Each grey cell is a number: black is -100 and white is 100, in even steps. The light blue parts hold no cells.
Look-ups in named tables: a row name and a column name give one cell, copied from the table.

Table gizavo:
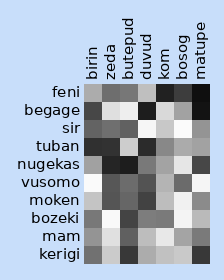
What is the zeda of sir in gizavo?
-13
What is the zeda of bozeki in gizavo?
95
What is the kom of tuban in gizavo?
7
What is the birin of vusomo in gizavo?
96
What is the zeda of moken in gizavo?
-33
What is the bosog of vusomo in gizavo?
-16
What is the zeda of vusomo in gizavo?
-32
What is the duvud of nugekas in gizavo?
-5

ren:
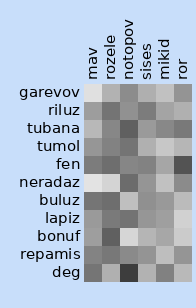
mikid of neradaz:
51
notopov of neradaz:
-15
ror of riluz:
38
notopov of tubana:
-25
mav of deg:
-8
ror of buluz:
47
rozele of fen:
-14
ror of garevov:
16
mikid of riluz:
29
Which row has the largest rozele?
neradaz

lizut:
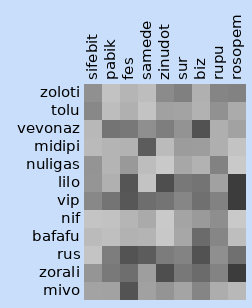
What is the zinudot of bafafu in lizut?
57
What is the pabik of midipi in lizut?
41
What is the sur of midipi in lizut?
22
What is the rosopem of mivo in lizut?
44
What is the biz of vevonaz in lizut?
-36
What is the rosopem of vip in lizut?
-53

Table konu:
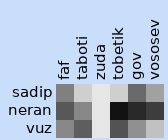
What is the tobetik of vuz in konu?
-35
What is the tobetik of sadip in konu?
62
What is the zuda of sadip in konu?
80
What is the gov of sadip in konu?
-18
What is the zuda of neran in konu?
80
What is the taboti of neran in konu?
6
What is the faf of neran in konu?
-31
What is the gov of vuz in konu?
13

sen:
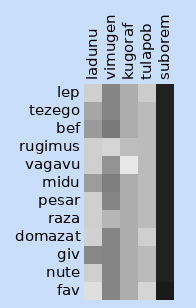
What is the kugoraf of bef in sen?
36
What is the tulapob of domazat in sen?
62
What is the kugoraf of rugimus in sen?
49
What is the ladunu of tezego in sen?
30
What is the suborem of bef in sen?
-74
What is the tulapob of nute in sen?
47
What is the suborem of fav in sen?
-80
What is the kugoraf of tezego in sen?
36
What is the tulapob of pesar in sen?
47
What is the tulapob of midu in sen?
47
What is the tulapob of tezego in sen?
47
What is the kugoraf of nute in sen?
36
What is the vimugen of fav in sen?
4
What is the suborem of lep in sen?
-74
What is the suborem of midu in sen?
-74
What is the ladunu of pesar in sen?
62
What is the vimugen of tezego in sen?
4
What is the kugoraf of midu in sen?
36
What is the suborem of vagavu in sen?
-74
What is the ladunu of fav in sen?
75

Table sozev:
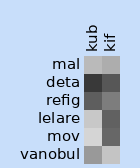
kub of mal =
46
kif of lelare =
-24
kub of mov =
67
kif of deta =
-32
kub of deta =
-55
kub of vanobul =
20
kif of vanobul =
54
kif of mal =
36
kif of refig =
-2

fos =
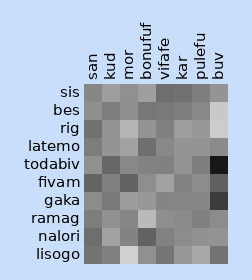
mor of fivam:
-23
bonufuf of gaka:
19
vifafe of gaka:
4
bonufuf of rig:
15
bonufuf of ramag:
46
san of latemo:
-2
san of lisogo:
-10
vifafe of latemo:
7
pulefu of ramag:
1
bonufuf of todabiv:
2
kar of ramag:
9
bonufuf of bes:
-7
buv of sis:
16
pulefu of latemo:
15
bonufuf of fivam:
11

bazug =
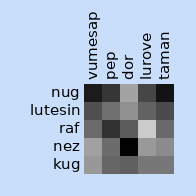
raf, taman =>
-18
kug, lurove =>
-7
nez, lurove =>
20
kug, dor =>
-25
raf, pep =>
-61
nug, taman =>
-85
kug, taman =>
-7
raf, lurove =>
59
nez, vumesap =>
26
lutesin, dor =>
13
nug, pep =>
-58
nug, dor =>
28
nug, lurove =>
-45
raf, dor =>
-28
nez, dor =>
-98
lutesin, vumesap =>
-38
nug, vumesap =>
-79
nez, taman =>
9

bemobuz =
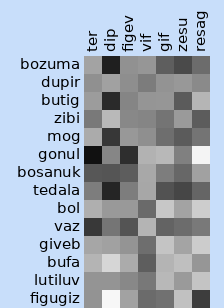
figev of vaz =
-34
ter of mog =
34
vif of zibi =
4
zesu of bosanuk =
-19
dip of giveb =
26
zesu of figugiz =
51
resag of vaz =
-5

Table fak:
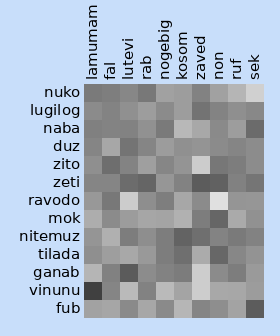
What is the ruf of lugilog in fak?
12
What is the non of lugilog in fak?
3
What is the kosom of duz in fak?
13
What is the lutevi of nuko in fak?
6
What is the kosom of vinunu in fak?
29
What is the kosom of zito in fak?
16
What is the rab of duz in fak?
4
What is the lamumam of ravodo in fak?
19
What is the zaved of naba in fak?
32
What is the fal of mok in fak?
9
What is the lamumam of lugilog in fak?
9
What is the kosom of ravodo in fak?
31
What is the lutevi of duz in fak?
-9
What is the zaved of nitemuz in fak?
-13
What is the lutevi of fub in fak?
8
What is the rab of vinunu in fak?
2
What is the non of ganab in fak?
9
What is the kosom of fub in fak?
43

